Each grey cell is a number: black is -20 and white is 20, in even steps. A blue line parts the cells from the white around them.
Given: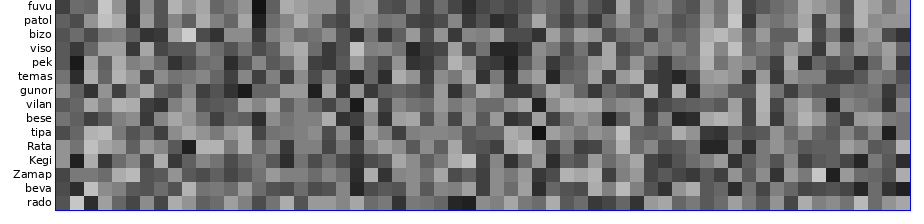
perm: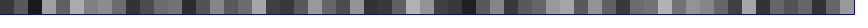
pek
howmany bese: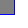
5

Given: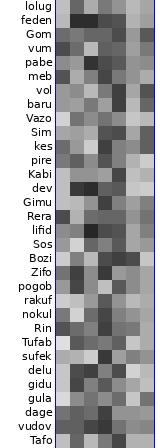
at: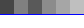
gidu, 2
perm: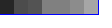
lifid
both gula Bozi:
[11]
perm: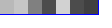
delu
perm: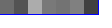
Rin
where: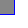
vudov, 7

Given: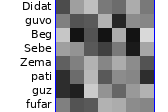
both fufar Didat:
[7]
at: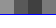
Sebe, 2
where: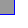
guz, 6
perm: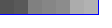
fufar
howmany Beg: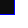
0
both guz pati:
[-13]

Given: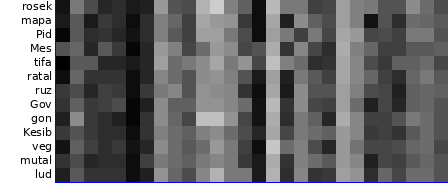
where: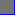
veg, 22
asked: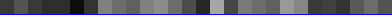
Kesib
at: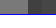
rosek, 17

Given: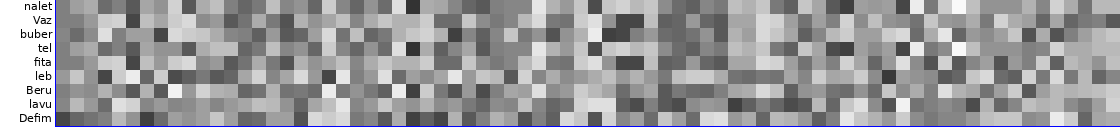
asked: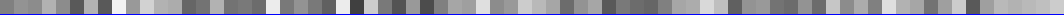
Beru
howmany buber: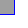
8
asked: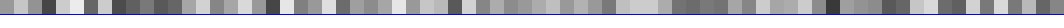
leb
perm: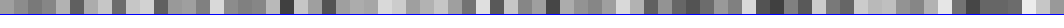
buber
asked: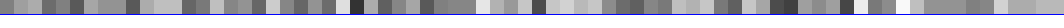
tel

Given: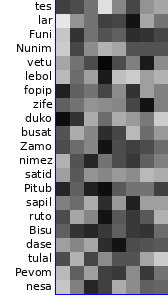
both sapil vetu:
[0]
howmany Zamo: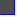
3
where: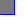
duko, 7
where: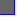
nesa, 8
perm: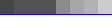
Nunim

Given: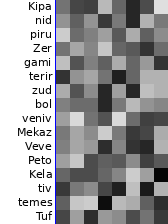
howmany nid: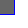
0
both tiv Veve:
[8]
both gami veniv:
[-7]
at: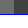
veniv, 6
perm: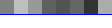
gami
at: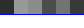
Tuf, 3

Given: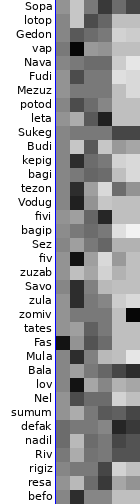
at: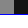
lov, 1
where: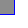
bagip, 1
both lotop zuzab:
[10]
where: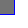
Riv, 3
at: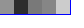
zula, 1

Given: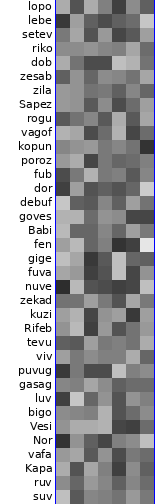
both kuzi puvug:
[-11]
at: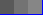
rogu, 1

